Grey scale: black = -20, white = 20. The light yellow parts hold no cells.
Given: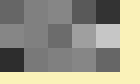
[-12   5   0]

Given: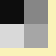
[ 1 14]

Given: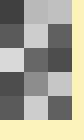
[10 12 14]

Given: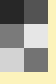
[-7 -1]

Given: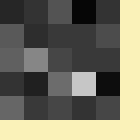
[-12 -11  -9 -15  -4]

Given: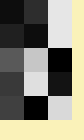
[ 16 -18  -6]

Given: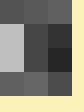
[-5 -9 10]

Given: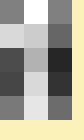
[ 0 12 -8]

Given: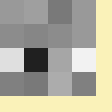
[  4   2 -15   0]
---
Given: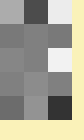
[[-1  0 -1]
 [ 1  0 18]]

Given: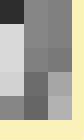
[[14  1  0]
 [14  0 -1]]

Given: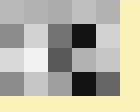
[[ 2 13 -2]
 [14 18 -6]]

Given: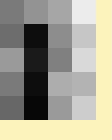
[[ -3 -18   2]
 [  4 -16   0]]

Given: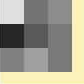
[[-14  -6  -1]
 [  0   5  -1]]

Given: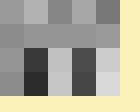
[[  2   3   3]
 [  3 -11  10]]

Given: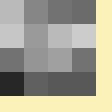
[[11  4  9]
 [-2  3  5]]
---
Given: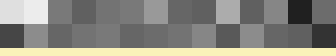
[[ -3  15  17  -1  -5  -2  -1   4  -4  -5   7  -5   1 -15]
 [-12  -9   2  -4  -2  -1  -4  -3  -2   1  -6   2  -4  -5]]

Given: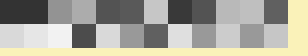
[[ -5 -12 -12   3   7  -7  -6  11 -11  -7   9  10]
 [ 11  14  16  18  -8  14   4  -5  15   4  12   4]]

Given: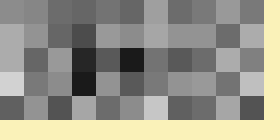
[[ -1   2   1  -3  -4  -2  -4   5  -3  -1   4]
 [  7   7   3  -4  -8   4   2   6   3   3  -3]
 [  0   7  -4   4 -14  -6 -16  -2  -6  -3   7]
 [ 10  13  -1   2 -16   3  -6  -1   3   4  -2]
 [ -7  -5   3  -7   6  -3   2  11  -5  -3   6]]

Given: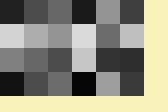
[[-10 -15  -8  -4 -16   3]
 [ 10  13   7   3  14  -3]
 [-13   0  -4  -8  11 -12]
 [-11 -17  -8  -3 -19   5]]

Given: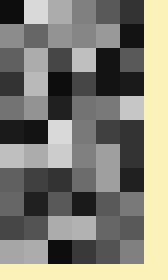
[[-12 -18  14   7   0  -6]
 [-17   2  -4   3   1   4]
 [ -6  -5   7  -9  10 -17]
 [-16 -12   9 -18  -9 -17]
 [ 11  -2   3 -15  -2  -1]
 [-12 -16 -17  14  -1 -10]
 [-12  10   7  12   0   5]
 [-15  -5 -10 -12  -3   5]
 [ -1  -4 -15  -6 -16  -6]
 [ -6  -9  -7   7   8  -4]
 [  0   6   7 -18 -11  -7]]

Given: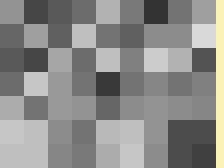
[[  5   3  -9  -6  -3   8  -1 -12  -2]
 [ 14  -4   5  -5  10  -2  -5   2   2]
 [ -7  -6  -9   6  -3  10   0  12   8]
 [  0  -3  11   4  -2 -11  -2   1  -2]
 [  1   7  -2   4   3  -4   2   3   2]
 [ -8  11  10   2  -2   9  10   3  -8]
 [-10  10  10   1  -1   7  11   2  -8]]

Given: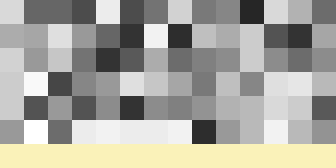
[[ -3  14  -4  -4  -8  17  -8  -2  13  -1   1 -14  14   8]
 [  6   7   6  15   4  -4 -12  18 -13  10   7  12  -7 -12]
 [  2  13   4  11  -2 -12  -6   7  -3   0   2  12   2  -3]
 [  9  12  19  -9   1   4  15  11   6  -1  10   1  15  16]
 [ -6  12  -7   4  -7   2 -12   2   0   3   8   9  14  12]
 [  3   4  20  -3  17  18  17  17  18 -13   4   9  18   9]]
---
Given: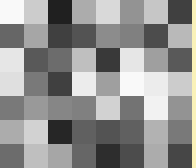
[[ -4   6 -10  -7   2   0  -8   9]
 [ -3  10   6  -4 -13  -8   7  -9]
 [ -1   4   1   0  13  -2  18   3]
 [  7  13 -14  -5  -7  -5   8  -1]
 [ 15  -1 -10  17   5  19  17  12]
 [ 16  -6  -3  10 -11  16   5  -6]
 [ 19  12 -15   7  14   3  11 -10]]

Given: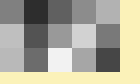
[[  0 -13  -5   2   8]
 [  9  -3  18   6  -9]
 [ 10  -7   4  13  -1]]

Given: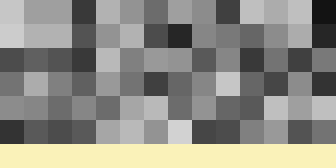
[[-12  -6  -8  -6   6   9   3  13  -9  -8   0   4  -7  -2]
 [ -8  -5  -7 -11   9   0   4   3  -6   1 -11  -2 -10  -1]
 [ -2   7   0  -5   4  -2 -10  -4   1  11  -4  -9   2 -12]
 [  2   1  -3   1  -3   6   9  -3   3  -4  -6  10   5  10]
 [ 11   5   5 -11   8   3  -3   5   2 -10  10   7  10 -17]
 [ 12   8   8  -7   3   8  -8 -14   1  -1  -4   2   7 -14]]

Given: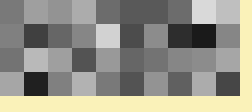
[[ -2   9   5  -7   4  -4  -2   1   2   6]
 [ -1   5   3   7  -3  -6  -6  -3  14  10]
 [  0 -10  -4   1  13  -8   2 -13 -16   1]
 [  6 -15   0   8  -1  -7   3  -5   7  -9]]

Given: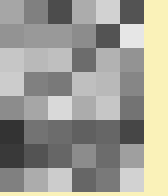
[[-12  -2  -3  -5  -4  -9]
 [-11  -7  -4   2  -3   5]
 [  0   7  12  -4  -1  13]
 [  2   6  14   7  11  -2]
 [  3   4   4   2  -7  16]
 [  6   0  -8   7  13  -7]
 [ 11   9  10  -3   8   3]
 [ 12   0  -1  10   9   1]]

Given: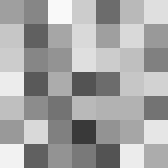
[[  4  14   0 -11   3   6  16]
 [  5   1  19  12  -3   9  15]
 [ 10   2  -2   9   8   8  -2]
 [ 11  -5   6  14   5  14   4]
 [ 12   1   3  15  12  10   0]
 [ 17  -6   7  -7  -3  11  13]
 [ 18  -5   3  -1  -7  17   7]]
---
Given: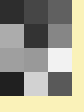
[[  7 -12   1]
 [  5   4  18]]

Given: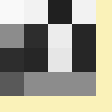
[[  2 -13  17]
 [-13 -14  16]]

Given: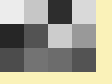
[[-14  -7  12]
 [ -8  -2  -3]]

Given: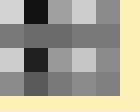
[[ -1  -3  -3]
 [ 12 -15   4]]

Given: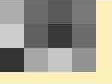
[[ 12  -5 -11]
 [-12   6  11]]

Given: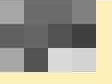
[[-5 -4 -7]
 [ 6 -7 14]]

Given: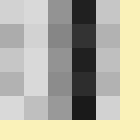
[[ 7 13  1]
 [11 14  3]]
